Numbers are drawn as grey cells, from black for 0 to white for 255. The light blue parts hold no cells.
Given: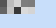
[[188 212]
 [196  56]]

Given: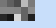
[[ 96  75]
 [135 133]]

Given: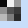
[[243 154]
 [ 82  58]]

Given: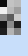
[[195 187]
 [186 158]]

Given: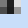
[[ 32 223]
 [ 28 150]]

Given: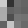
[[ 50 108]
 [ 98 104]]

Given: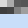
[[171  90]
 [ 68 128]]
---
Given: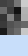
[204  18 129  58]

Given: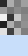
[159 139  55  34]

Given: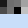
[162   2]

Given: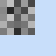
[ 70  71  91 118 123]

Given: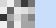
[118 223 216 127]

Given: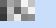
[195 179 235]

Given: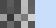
[ 94 186 160 106]
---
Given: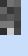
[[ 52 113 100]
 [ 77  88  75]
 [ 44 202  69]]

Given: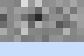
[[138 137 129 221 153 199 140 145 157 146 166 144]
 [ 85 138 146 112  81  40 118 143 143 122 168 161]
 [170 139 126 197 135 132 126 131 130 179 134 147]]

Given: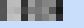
[[ 84 187 189  50 157 114 131 135  39]
 [ 85 190 194  49 168 113 128 150  46]]

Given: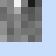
[[142 129 243 127  26  84]
 [110 117 131 110  89 104]
 [142  97 127 115 118 111]]

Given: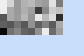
[[239 211 153 178 186 163 154 225 124]
 [ 87 169 156 183 150 233 186 220  46]
 [  8 114 132 100  91 145 236 108 157]]

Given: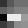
[[ 50  88 112 112]
 [  8 236 235 156]]

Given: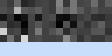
[[ 74  59 102  37  48  65  69  59 130  55 118  68  73 108  65  93]
 [ 21  52   5  20  71  22  69  77  15  12  40  60  71  46  42  57]
 [207  64  72  23  67 122  64  82 101  44  77  63  64  85  87  50]]

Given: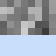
[[135 110 150 120 107 156 109 156]
 [154 123 120 108 148 176 102 130]
 [103 121 130 204 112  98  59 128]]

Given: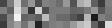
[[ 71 124 204 111 150  79 130 124 109 152  83 172 189  96  60 127]
 [ 77 128 242  99 107  94 187 122 106 104  85  65 183  28 129 114]]
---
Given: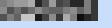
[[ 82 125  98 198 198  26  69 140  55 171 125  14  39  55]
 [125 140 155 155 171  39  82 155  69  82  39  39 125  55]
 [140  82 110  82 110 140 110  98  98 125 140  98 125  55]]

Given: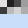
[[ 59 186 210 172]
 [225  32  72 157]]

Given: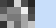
[[ 51 181 106 166 196]
 [ 66  51 212  79  36]
 [ 93 136 136 239  66]
 [150 121 121 166  79]]

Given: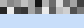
[[ 37 234  65  53 163 107 234  92 191 207  80 122]
 [177 135 151 191 163  21 177 107 219 107 163  65]]

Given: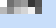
[[184 141 196 212 241  97]
 [254 112 141 154  54  83]]

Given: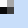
[[  8  64]
 [249 167]]
